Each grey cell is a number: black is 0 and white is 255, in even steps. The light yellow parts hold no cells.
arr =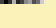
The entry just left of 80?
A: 161
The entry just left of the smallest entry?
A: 65

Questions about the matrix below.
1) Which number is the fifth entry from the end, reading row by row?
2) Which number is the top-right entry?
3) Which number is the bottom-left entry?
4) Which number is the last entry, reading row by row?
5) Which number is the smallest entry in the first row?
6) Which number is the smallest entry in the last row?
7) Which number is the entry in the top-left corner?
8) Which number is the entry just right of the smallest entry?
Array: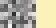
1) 159
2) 200
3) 173
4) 114
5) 72
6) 59
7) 187
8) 212
